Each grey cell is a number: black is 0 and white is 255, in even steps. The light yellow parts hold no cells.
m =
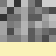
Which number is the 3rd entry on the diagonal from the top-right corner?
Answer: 91
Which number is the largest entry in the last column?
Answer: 207
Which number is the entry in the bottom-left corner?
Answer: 150
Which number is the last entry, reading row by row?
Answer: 134
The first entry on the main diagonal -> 122
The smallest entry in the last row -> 76
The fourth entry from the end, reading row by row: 91
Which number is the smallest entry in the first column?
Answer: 50
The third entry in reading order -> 50

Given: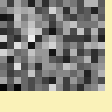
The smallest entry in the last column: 33
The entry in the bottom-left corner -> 6
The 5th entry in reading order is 33
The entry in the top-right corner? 91
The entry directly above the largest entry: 211
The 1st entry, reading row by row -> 151
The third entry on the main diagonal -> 195
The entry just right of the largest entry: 46
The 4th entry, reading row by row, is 119
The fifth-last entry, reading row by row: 104
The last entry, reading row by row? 195
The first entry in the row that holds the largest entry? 211
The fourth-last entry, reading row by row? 46
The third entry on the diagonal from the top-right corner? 91
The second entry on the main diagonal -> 151
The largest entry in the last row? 211
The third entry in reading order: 166
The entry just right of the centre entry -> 151

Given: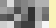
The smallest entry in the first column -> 92
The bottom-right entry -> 245
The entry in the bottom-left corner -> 206
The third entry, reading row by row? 119
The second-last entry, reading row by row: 193
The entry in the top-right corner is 177

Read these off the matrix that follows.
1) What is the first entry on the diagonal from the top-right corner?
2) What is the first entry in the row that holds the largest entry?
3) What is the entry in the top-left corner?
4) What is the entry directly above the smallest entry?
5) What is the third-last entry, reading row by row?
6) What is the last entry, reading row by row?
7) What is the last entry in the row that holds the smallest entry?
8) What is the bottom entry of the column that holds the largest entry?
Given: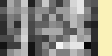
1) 86
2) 19
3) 45
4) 169
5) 156
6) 32
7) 32
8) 127

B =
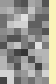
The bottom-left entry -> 67
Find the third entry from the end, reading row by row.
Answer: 112
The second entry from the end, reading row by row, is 153
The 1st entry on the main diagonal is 153
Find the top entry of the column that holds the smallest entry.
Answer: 82
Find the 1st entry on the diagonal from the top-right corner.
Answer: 82
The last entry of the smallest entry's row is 181
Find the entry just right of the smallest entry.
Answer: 167
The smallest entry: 52
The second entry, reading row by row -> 153
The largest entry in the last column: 210
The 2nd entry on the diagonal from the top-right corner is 139
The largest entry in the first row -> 167
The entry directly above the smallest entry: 124
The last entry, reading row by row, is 139
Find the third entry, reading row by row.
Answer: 96
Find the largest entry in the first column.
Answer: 210
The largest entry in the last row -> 210
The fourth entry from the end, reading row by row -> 139
